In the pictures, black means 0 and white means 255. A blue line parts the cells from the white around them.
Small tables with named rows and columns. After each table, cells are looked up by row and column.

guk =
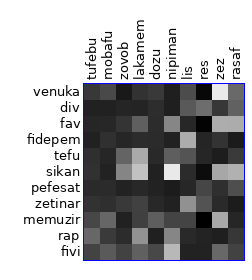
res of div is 109
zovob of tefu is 100
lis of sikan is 43
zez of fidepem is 51
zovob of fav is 52
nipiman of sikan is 233
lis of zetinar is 145

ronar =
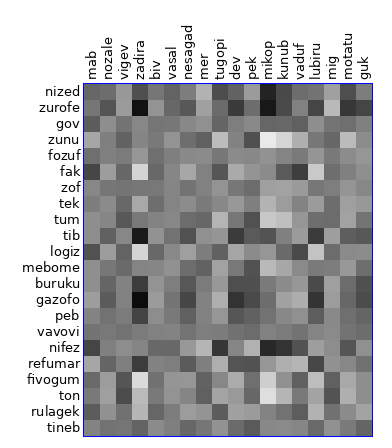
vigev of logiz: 99
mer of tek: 122
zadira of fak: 212
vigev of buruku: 130
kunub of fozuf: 132
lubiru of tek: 155
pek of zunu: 80
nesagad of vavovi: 116
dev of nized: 98

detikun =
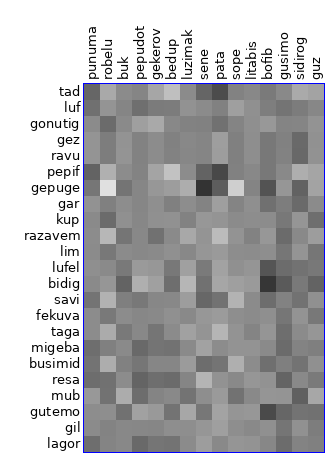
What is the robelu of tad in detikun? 169
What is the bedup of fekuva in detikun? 144
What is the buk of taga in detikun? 121
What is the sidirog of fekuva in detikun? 147
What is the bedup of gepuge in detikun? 157
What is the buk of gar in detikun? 141
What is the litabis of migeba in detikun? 147
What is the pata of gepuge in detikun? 93
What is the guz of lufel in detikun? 120
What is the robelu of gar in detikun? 128
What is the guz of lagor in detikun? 128
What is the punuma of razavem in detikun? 140
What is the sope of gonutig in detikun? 132
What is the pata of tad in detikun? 76
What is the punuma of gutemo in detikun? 141
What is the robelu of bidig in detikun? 150
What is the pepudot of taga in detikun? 136
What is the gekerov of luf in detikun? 123
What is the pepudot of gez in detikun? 130
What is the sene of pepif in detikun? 99

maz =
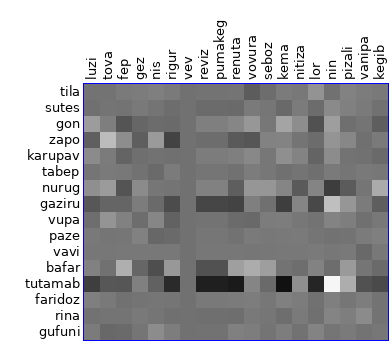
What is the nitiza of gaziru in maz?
133
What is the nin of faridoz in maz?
127
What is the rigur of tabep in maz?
123
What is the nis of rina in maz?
117
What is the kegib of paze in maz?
127
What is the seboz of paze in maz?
120
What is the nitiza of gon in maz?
141
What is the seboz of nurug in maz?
150
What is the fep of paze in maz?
118
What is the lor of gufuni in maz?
131
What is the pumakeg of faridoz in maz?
121
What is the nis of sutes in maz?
116
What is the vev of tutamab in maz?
113
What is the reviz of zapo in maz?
109
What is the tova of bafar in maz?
113
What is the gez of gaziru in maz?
124
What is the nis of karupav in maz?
114
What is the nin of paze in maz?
114
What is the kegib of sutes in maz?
113
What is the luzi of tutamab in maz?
62
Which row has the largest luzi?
gon

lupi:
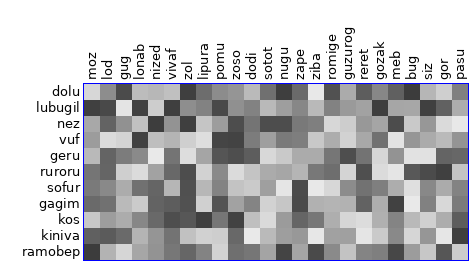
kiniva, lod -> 91
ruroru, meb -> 229
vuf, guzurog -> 210
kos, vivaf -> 78
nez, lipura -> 197
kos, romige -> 174
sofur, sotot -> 159
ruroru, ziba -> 120
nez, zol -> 63
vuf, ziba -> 200
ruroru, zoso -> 219
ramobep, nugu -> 68
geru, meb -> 147
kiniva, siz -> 150
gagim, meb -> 65

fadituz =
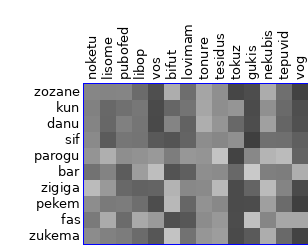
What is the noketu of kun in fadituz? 129
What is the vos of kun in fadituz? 74
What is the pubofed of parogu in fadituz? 142
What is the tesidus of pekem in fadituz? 136
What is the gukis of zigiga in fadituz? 100
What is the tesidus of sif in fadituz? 135
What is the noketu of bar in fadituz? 114
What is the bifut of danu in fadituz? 132
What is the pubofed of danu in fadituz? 128
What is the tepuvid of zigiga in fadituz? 132
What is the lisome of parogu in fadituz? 175
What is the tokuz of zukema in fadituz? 74
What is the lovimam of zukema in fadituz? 114
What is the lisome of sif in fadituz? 91
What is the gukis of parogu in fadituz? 136

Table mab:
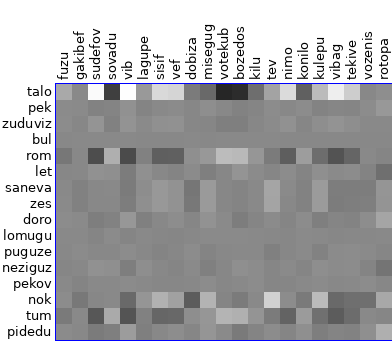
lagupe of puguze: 136
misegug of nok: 179
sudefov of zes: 136
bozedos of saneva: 132
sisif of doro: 136
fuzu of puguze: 136
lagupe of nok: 149
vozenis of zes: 127
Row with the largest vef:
talo

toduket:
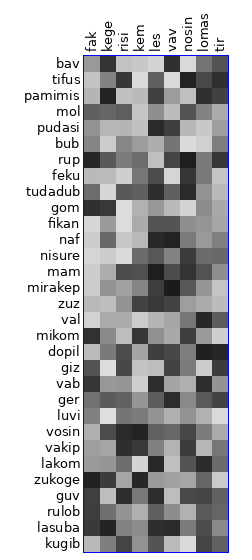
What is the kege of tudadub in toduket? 214
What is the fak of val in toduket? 210
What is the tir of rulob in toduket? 101
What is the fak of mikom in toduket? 49
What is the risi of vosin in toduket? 42
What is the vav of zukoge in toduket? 161
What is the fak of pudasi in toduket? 146
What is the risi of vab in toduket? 150
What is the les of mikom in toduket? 145
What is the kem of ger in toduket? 150
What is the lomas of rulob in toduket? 90
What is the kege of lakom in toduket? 150
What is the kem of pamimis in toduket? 185

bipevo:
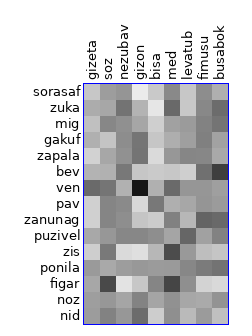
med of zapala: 151
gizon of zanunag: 197
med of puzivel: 165
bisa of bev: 202
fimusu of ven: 150
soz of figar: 73
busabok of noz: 147
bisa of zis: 183
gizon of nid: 108
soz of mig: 135
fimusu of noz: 170
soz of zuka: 167
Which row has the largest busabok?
figar

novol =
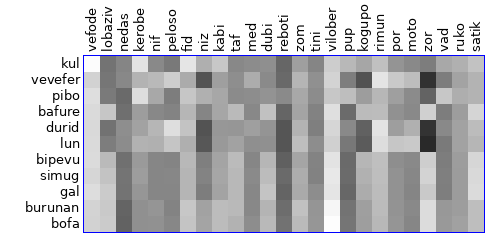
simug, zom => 173
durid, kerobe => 162
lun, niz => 87
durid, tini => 127
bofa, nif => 145
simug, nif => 134
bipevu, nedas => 112
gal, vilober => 229
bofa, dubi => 185
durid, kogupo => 97
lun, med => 143
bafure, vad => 125
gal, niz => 125
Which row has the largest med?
vevefer

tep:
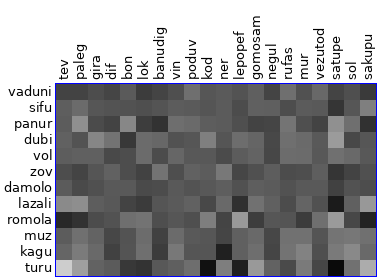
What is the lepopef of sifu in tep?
76
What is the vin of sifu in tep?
92
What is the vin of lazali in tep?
90
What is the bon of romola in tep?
111
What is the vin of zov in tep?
78
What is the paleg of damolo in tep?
74
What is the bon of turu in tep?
56
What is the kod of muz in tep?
86
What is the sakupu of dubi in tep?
86
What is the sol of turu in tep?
113
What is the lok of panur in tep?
61
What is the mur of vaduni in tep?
81
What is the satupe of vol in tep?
112
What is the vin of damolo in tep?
89

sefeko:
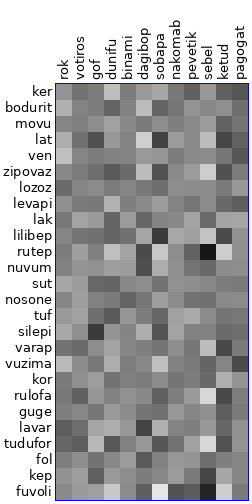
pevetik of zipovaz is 155
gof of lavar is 165
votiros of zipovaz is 125
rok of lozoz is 107
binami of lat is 131
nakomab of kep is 155
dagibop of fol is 90
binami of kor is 128
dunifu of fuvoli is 200
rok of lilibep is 133
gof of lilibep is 113
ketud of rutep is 205
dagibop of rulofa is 136
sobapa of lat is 66
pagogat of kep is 134
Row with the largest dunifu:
fuvoli

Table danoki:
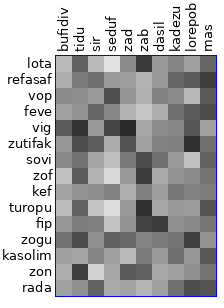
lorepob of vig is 86
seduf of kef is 129
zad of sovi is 121
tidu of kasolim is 164
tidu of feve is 147
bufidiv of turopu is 188
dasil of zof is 170
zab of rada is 180
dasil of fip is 59
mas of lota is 101
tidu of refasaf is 123
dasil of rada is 160
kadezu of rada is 112
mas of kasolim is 88
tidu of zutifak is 78
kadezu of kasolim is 111
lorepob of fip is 137
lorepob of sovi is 193
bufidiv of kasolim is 160

